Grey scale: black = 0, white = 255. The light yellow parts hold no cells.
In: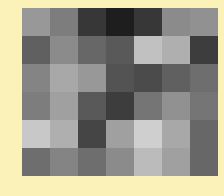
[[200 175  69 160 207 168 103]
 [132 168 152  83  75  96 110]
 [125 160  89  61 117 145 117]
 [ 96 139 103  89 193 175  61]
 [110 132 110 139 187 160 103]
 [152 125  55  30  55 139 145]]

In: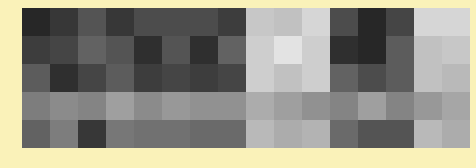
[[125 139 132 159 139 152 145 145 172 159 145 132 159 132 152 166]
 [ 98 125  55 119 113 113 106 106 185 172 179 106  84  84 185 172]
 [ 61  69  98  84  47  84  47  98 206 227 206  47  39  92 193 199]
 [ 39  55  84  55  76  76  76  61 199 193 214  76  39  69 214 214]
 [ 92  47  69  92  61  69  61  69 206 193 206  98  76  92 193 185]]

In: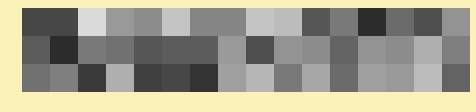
[[113 127  57 175  64  71  51 159 182 121 167 107 159 153 188  99]
 [ 71  71 218 153 140 196 133 133 196 188  86 121  44 107  79 147]
 [ 92  44 121 113  86  92  92 153  79 147 140  99 147 140 175 127]]

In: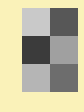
[[ 59 160]
 [181 109]
 [201  87]]

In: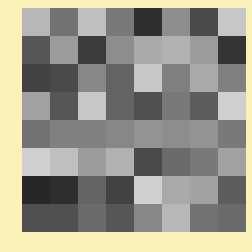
[[207 191 155 177  74 107 121 161]
 [ 86 155  60 141 169 177 155  52]
 [114 128 128 135 148 141 148 121]
 [183 114 191 121  46 141  74 199]
 [161  86 199 100  80 121  93 207]
 [ 80  80 107  86 135 183 114 107]
 [ 66  74 135 100 199 128 169 128]
 [ 39  46 100  66 207 169 161  93]]

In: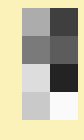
[[201 250]
 [122  92]
 [172  63]
 [221  35]]
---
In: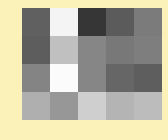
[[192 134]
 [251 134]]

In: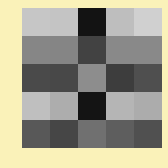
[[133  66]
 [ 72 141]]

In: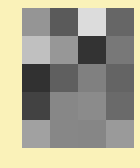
[[151  51]
 [ 95 128]]

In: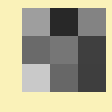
[[118  63]
 [103  62]]

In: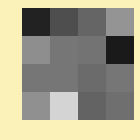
[[118 115]
 [118 107]]

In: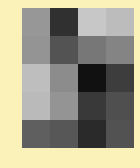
[[ 83 119]
 [140  17]]

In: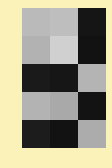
[[208  18]
 [ 22 180]]

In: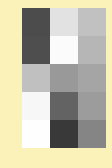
[[251 182]
 [153 165]]

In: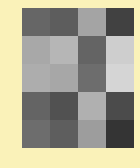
[[182 100]
 [167 109]]
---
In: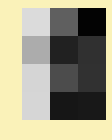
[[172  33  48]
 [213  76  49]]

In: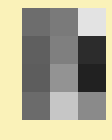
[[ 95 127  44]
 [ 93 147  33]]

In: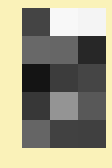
[[104 102  39]
 [ 20  60  69]]

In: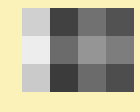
[[237 107 149]
 [202  59 107]]

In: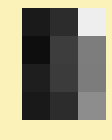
[[ 14  61 125]
 [ 30  59 124]]

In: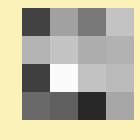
[[180 196 174]
 [ 63 251 194]]

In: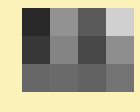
[[ 55 132  72]
 [103 106  98]]

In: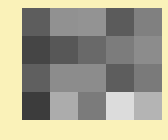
[[ 69  87 105]
 [ 95 140 140]]

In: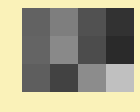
[[100 137  76]
 [ 94  66 140]]
